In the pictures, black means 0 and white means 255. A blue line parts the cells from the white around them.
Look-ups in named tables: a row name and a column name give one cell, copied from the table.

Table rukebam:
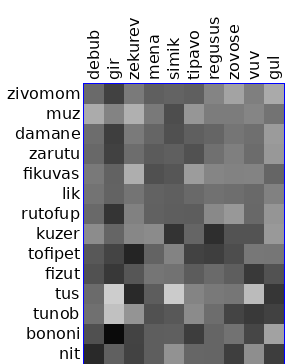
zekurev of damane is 122
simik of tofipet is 131
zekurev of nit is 66
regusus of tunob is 109
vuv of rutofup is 104
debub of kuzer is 140
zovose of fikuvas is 130
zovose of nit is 62
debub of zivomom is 106
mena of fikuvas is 80
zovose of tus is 118
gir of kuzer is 101
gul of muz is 115
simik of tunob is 88

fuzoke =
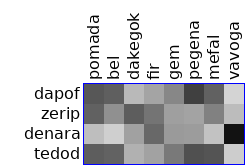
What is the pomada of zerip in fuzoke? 97
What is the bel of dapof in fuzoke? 95
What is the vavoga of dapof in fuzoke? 212
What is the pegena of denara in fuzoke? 156
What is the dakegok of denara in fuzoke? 161
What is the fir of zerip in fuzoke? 116
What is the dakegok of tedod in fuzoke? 177
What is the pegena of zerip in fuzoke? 163
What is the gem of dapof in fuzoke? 135
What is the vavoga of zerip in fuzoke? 188
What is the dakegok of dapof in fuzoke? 185
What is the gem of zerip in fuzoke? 159
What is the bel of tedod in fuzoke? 98
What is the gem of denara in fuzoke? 154
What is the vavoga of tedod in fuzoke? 205
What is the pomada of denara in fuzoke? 190
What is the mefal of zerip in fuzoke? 129
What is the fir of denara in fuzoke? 104

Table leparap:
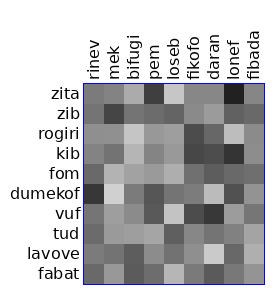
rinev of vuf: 117
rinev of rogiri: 143
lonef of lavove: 104
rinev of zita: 123
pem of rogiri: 152
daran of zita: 135
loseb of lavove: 114
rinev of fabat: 105
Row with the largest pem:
tud

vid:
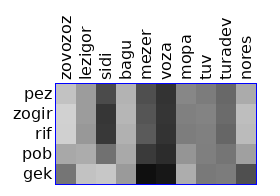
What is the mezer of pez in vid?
79
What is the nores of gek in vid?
79
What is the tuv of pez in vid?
124
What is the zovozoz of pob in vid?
168
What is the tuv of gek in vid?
121
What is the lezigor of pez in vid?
156
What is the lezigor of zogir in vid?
156
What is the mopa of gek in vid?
173
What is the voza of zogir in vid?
53
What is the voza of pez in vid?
51
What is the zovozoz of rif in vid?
208

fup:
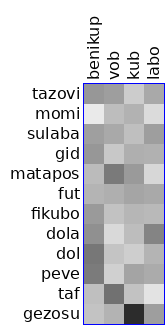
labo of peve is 171
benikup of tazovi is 151
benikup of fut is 180
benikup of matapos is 187
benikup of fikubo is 154
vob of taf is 113
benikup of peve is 123

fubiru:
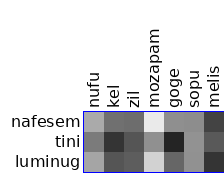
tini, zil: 85
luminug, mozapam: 210
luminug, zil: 93
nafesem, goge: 143
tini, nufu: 123
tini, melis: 89
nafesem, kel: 112
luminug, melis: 52
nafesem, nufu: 170
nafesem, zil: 109
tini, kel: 52
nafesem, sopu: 141
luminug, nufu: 165
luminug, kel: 85
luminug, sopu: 145
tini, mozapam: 144
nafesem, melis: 67
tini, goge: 36

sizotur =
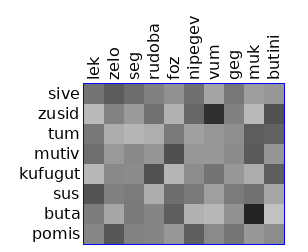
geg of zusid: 129
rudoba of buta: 133
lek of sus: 84
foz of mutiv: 80
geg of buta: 145
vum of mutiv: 152
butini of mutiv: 150
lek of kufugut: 184
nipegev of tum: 160
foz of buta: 94
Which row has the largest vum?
buta

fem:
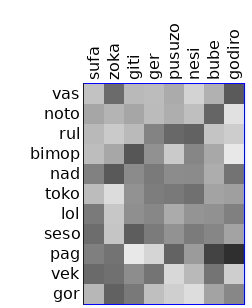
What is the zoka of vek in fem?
112
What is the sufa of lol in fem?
122
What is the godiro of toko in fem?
159
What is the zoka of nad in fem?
89
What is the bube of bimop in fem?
168
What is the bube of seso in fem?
134
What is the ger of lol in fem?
135
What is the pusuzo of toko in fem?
121
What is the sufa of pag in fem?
127
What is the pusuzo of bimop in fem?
202
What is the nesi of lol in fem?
148
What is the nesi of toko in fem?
112
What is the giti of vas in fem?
185
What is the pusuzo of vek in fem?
216
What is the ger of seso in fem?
123
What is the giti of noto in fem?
166

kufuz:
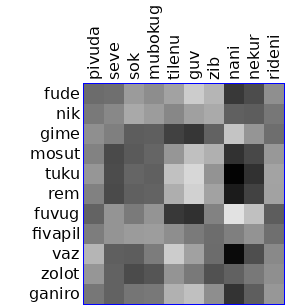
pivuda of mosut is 130
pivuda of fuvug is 99
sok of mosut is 90
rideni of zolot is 143
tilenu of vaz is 204
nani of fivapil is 127
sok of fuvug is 122
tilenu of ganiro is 177
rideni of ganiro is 151
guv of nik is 160
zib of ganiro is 142
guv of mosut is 192
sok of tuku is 101
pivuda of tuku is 150

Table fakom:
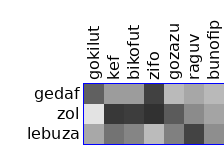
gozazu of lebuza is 128
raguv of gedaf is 167
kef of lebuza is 115
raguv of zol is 139
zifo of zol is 49
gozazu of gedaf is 186
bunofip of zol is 164
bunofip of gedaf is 185

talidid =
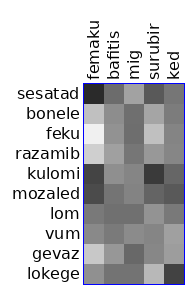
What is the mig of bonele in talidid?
111
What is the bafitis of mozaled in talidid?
116
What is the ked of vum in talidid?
160
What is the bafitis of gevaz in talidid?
151
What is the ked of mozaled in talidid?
89
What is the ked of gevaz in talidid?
157
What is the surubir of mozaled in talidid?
100
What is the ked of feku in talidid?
132
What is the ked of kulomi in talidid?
102
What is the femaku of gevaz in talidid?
200
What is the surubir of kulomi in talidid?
58
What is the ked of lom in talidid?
121
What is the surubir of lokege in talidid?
184
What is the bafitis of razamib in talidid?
160
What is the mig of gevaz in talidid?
104
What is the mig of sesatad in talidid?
162

